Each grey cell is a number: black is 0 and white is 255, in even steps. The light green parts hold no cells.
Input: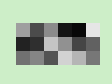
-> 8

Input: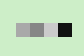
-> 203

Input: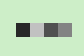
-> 80

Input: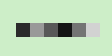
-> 116

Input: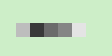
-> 133

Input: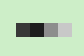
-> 141
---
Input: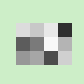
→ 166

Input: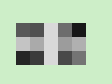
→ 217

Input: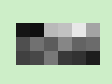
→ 57

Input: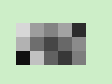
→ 97

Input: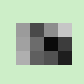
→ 95

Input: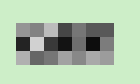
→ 136

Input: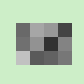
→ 90

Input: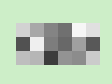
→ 147

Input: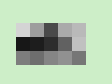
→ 133
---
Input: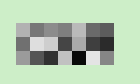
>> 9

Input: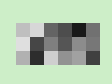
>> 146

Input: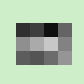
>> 84

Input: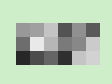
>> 47

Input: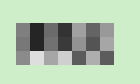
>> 92

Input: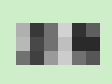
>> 204

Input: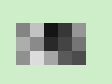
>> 165
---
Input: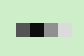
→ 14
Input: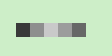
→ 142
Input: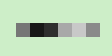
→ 24
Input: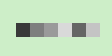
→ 126
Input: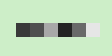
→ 79
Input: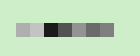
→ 195
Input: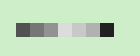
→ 118
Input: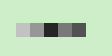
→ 151
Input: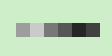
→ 202
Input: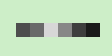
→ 105
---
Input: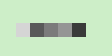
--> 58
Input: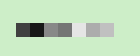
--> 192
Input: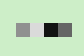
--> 101
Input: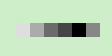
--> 135
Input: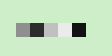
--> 18
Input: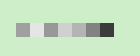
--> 59
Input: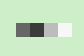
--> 247
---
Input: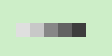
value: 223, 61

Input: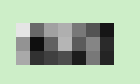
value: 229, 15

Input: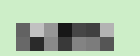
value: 193, 23

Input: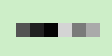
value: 212, 4

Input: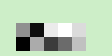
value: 255, 1

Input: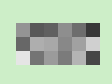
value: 229, 56

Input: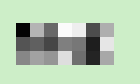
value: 251, 4

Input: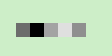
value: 223, 1
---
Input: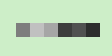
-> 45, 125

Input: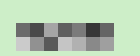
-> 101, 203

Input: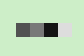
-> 221, 81

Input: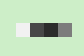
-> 124, 241

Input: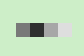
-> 222, 120

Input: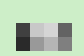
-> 99, 42

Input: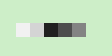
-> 131, 241

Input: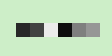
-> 150, 39

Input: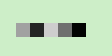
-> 2, 161

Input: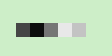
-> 195, 69
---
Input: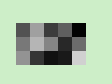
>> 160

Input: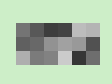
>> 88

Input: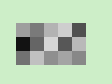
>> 122

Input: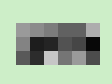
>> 139

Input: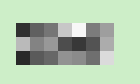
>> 96

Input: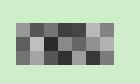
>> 86

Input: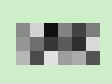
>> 210

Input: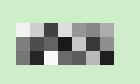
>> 206

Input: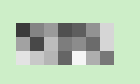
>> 132

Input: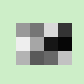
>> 117
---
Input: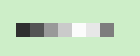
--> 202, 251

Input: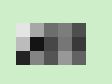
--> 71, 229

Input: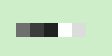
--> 33, 254

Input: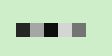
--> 14, 213

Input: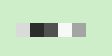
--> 81, 248

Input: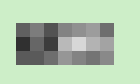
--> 185, 215

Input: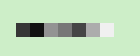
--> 119, 240

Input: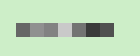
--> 201, 201

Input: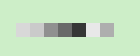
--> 105, 232

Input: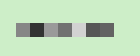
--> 113, 210
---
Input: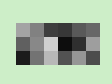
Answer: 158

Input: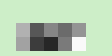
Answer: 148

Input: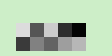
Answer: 3

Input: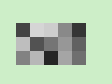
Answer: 97

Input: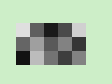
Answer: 54

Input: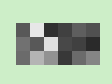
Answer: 42

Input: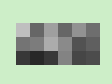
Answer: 95

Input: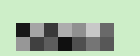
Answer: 105
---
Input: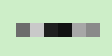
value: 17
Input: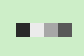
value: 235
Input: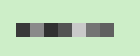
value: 201
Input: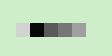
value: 90
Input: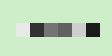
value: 97
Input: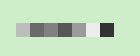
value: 155
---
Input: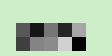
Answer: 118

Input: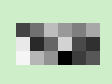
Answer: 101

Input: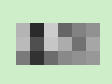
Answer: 198

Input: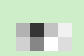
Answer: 194

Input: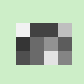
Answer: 146

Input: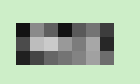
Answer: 202

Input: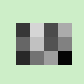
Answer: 82
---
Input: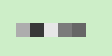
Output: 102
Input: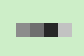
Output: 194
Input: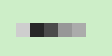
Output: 171
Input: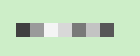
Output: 87
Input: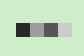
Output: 204
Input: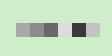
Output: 194
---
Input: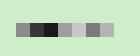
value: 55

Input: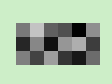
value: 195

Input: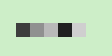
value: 144

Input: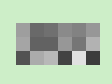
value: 105

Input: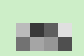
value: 56

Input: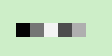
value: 117
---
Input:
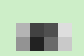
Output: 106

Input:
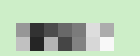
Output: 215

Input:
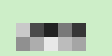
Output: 188

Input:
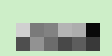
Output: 93

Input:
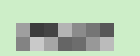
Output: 152

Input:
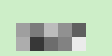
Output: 130
